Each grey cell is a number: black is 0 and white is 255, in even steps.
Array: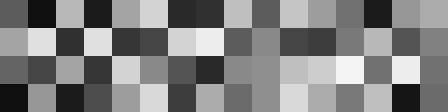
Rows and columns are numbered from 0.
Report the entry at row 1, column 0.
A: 164
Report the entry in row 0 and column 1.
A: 15
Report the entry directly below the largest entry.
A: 121
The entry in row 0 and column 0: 92
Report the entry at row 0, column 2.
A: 184
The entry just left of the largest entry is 204
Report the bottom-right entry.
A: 107
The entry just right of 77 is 157
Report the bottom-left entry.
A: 15

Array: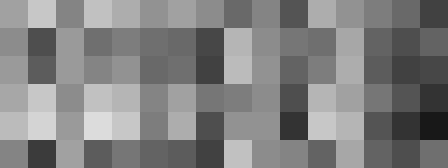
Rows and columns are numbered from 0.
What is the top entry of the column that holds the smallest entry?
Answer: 65
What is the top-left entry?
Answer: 161
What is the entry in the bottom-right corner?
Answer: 111
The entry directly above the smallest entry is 51
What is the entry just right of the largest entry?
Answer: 199
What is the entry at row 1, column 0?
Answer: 140
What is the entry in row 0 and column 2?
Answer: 132
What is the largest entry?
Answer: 220
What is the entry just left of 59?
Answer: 132
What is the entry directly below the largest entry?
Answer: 92
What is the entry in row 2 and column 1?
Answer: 92
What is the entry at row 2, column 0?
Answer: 154
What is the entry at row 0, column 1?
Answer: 199

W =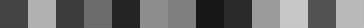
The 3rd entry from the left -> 60
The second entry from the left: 177
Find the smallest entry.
23
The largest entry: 199

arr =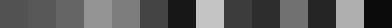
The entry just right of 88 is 101
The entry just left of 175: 37

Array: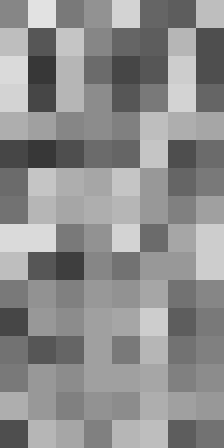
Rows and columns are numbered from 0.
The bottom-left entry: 78
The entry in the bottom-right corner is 114
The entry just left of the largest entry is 134
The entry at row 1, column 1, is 86
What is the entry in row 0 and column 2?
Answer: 121
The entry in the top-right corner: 190
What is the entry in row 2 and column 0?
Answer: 218
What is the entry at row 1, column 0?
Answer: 190
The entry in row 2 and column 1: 55
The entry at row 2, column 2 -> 182
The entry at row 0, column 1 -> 226

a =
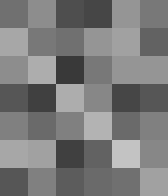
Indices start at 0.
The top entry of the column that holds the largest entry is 149
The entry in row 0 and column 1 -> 141
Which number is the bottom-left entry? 86
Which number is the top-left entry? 112
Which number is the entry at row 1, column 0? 167
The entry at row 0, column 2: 78
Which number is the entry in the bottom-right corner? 161
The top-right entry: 120
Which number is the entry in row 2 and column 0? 141
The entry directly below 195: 112

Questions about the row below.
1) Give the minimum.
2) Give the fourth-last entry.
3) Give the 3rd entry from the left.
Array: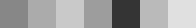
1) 52
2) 157
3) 201

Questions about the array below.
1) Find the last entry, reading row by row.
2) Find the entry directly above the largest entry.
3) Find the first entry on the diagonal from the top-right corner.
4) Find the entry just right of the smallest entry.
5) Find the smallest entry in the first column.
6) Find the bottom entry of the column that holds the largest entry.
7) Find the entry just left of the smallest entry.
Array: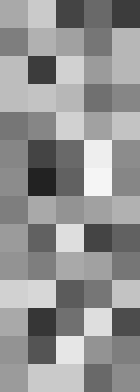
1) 140
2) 238
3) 60
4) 97
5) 118
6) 105
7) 140

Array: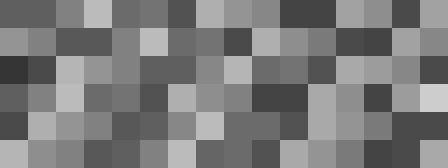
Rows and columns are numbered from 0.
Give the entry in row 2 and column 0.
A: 53
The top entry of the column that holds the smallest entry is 95
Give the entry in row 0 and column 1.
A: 95
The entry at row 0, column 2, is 129
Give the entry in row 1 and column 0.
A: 148
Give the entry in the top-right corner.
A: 162
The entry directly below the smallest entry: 95
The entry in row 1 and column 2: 88
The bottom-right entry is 169
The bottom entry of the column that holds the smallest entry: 181
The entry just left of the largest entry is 156
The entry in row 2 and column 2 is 181
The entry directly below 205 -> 74
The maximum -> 205
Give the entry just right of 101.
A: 107
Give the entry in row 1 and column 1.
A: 129

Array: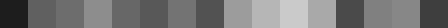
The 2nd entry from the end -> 135
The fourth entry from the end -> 74
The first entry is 29
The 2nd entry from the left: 96
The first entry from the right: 62
